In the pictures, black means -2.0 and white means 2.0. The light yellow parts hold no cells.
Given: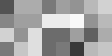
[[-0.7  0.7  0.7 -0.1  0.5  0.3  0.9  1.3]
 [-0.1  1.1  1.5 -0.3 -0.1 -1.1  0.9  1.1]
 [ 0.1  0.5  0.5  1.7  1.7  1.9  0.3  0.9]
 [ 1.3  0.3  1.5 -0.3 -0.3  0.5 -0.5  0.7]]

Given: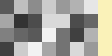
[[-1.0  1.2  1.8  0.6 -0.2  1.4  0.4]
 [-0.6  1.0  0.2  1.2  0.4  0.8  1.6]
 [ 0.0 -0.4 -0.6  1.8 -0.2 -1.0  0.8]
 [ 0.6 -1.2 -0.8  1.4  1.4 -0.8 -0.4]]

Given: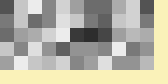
[[-0.7  1.1  1.7  0.1  1.3  0.5 -0.3 -0.3  0.7  1.3 -0.7]
 [-0.3  0.5  0.7  1.3  1.7 -1.1 -1.3 -0.9  0.5  0.9  0.7]
 [-0.1  1.1 -0.3  0.1  1.5  1.1 -0.1 -0.5  1.1  1.3 -0.1]
 [ 0.5  1.7  1.1  0.9  1.3  0.1  0.5  1.5  0.3  0.3  0.9]
 [ 1.1  0.1  1.5  0.3 -0.5  0.3  0.3  0.1  1.7 -0.1  0.3]]

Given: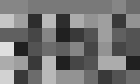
[[-0.5 -0.5 -0.9  0.1 -1.5 -1.1 -0.7  0.5 -0.5 -0.7]
 [ 0.1  0.1 -0.1 -0.1 -0.1 -0.1 -0.1 -0.1  0.1 -0.3]
 [ 0.7  0.5 -1.1  0.9 -1.5 -0.9 -0.7  0.7  0.7 -1.5]
 [ 1.1  0.5 -1.3  0.9 -1.3  0.7  0.3  0.5 -1.1  0.3]
 [ 1.3 -1.1 -0.3  0.9  0.3  0.3 -0.3 -1.1 -0.7 -0.3]
 [ 1.5 -1.5 -0.7 -0.3 -0.5  0.1 -0.9  0.3 -0.9 -0.7]]

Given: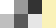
[[ 1.0 -0.6  1.6]
 [ 2.0  0.4 -1.2]]

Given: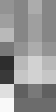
[[-1.3  0.9  1.3  0.9]
 [-1.1  1.1  1.3  1.1]
 [-0.1  0.3  0.7  0.3]
 [ 0.3  0.1  0.7  0.1]
 [ 0.5  0.1  0.5  0.1]
 [ 0.9  0.1  0.5  0.1]
 [ 1.5 -0.5 -0.1 -0.5]
 [ 1.9 -0.3 -0.3 -0.3]]

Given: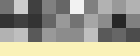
[[-1.2 -1.0 -1.2 -0.4  0.4 -0.2  0.6  0.2 -1.4  0.0]
 [-0.2  1.2 -1.0  0.0 -0.4  1.8  0.0  0.8  0.4  0.8]
 [ 0.8  1.0 -0.6  0.4  0.2  0.2  1.0 -0.6 -0.4 -0.8]]

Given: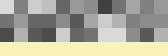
[[-0.8  0.8 -0.6 -0.8  1.2 -0.4 -0.2  1.4  1.4  0.2 -0.6  0.8]
 [-0.2  0.4 -0.4 -0.4  0.2 -0.6  0.6  1.2  0.8  0.0  0.2  0.2]
 [ 1.4  0.0  1.2  1.0 -0.4  0.4  0.2 -1.0 -0.2  0.6  0.0  0.4]]
